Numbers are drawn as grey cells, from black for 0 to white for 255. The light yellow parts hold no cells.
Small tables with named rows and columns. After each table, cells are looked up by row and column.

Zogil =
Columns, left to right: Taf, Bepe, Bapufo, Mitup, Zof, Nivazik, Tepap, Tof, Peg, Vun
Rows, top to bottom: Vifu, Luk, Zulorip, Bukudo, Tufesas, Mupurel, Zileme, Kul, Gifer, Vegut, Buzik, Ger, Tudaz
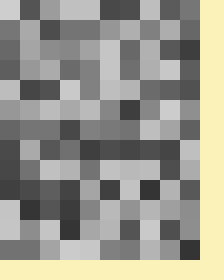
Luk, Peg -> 173
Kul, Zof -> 63
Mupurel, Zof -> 186
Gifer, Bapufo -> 192
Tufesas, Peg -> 96
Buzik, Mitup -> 60
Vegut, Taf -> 64
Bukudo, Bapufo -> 171
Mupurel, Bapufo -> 187

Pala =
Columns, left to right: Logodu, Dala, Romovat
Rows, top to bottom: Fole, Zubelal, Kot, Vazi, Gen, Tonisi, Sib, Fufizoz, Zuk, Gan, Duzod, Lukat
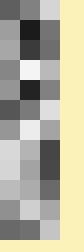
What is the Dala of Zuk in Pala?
163
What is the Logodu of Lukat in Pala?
105
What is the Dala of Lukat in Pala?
112
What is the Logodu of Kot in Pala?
167
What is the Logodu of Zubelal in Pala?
158
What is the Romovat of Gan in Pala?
106
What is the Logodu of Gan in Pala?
187
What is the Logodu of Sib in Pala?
150
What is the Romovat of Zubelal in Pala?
116
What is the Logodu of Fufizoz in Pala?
216
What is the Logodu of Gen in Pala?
149
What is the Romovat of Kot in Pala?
110
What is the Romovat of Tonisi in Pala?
222
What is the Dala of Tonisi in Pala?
122
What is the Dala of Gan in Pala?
172
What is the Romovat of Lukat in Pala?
196
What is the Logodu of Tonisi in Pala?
86

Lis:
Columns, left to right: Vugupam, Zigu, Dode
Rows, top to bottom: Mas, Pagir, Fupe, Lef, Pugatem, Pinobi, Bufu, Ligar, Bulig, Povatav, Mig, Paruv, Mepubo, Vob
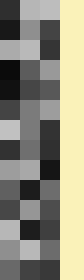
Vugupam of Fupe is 171
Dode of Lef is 153
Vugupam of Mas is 47
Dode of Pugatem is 88
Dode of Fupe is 53
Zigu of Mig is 150
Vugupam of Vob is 105
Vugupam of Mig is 71
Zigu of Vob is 66
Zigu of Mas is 182
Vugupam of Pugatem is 17

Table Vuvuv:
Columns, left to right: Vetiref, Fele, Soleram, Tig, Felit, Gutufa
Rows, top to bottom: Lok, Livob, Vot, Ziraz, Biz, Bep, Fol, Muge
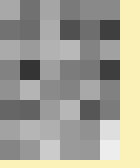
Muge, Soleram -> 203
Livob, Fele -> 108
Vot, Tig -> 184
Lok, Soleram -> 165
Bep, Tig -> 182
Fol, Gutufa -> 222
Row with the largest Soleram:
Muge

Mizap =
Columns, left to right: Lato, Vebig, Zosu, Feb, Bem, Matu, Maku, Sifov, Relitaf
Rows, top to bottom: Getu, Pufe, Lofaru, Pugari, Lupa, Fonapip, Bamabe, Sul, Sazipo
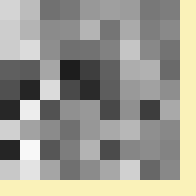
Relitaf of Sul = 131
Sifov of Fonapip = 61
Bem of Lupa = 42
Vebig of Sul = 248
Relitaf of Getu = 125
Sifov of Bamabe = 143
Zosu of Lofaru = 142
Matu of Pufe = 117
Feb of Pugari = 29
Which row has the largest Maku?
Sazipo

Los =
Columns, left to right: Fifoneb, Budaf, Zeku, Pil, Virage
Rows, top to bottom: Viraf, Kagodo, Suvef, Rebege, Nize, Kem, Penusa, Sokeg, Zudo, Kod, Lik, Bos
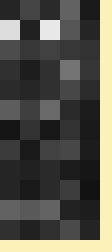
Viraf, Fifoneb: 37
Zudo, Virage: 22
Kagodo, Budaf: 33
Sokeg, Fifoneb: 59
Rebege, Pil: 115
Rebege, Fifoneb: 48
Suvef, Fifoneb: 76
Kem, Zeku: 105
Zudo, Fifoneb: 37
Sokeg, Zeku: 65
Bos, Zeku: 48
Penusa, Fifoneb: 20
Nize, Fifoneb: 43

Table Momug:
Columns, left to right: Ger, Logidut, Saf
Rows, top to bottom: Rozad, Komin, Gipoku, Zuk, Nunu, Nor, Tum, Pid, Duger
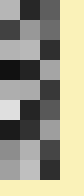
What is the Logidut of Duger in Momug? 191
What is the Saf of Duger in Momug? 46
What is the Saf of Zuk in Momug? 165
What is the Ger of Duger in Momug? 160
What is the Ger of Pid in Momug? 141
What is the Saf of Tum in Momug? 158
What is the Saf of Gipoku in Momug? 47
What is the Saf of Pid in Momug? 69
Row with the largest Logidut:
Duger

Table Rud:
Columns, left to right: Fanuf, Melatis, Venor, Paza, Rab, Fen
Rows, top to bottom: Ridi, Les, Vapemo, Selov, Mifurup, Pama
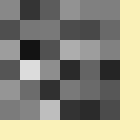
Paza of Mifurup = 121
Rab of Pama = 43
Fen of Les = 105
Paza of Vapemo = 173
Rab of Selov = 100
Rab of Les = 72
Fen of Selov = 37
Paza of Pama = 51
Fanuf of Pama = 123
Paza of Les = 76
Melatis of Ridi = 52
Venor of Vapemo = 81
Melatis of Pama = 132
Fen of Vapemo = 129

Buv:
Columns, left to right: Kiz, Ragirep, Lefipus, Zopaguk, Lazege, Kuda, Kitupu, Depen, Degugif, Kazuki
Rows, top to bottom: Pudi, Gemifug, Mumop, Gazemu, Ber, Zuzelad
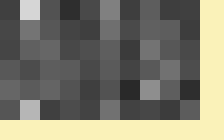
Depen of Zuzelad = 71
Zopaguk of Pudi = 46
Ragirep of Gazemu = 76
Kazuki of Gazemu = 77
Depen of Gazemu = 89
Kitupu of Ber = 41
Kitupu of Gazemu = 68
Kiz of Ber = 102
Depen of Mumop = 115
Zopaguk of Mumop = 72
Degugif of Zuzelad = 60
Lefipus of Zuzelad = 64
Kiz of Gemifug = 71
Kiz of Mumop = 69
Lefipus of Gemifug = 87
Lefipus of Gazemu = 93
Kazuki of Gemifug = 61

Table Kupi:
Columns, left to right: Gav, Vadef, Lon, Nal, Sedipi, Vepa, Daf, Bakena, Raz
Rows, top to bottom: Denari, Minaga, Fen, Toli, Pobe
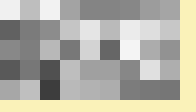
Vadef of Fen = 126
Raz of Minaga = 199
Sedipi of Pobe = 178
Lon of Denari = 242
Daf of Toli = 135
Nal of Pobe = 185
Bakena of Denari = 156
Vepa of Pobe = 173
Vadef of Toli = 119
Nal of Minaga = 197
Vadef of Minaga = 123
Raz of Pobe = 118
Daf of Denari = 135
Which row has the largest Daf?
Fen

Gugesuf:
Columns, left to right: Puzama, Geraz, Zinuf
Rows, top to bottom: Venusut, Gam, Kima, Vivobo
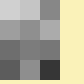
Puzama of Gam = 158
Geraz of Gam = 143
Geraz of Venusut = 197
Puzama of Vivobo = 92
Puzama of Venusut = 208
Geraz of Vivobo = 142
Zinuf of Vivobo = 54
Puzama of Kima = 110
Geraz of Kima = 124

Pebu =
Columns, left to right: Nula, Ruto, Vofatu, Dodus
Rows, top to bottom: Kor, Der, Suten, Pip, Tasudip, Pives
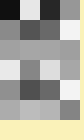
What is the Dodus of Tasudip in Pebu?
243
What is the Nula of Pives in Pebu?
172
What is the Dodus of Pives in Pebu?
132
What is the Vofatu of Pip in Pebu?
221
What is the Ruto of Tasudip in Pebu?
80
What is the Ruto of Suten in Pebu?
166
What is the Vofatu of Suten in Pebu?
165
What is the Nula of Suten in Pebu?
161
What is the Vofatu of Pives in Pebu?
181
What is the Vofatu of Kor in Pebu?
39
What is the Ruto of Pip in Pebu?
134
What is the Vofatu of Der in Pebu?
105
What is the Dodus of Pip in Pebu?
167
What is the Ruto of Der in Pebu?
84
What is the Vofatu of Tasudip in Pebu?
105
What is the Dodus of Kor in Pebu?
151
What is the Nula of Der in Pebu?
138
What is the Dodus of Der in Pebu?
243

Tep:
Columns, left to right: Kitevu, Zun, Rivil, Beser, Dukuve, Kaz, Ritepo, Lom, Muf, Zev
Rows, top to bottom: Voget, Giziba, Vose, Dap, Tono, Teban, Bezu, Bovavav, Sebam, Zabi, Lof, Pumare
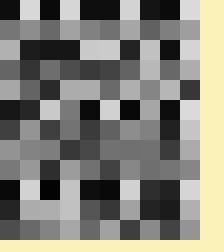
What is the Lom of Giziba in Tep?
97
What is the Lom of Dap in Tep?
184
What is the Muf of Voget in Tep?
11
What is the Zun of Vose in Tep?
28
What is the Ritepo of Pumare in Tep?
62
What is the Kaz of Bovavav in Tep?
113
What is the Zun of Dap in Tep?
52
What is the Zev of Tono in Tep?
55
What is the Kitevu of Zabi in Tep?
9
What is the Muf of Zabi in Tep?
34
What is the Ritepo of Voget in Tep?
211
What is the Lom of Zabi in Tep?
46
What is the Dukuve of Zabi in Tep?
14
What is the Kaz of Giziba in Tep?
113
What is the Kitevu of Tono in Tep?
167
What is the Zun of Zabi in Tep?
210
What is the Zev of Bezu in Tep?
197
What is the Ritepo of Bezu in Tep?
141
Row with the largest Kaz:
Teban

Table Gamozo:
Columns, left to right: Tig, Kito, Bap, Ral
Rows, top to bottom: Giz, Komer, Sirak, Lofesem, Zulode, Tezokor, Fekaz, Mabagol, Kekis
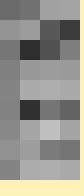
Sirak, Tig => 118
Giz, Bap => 161
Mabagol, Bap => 123
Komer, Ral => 59
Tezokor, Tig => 130
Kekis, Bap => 174
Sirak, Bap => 81
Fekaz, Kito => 166
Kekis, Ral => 169
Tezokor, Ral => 99
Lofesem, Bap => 156

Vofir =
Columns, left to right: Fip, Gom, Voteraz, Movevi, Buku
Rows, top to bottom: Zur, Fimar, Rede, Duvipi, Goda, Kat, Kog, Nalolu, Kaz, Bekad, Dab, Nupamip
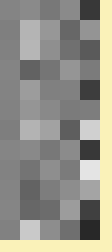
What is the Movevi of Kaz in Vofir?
123
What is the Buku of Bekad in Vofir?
164
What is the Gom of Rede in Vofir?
182
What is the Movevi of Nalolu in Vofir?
139
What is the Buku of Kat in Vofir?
125
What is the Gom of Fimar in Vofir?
180
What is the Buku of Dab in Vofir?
64
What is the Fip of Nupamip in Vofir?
129
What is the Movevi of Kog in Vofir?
94
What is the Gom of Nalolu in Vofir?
137
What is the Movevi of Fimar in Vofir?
103

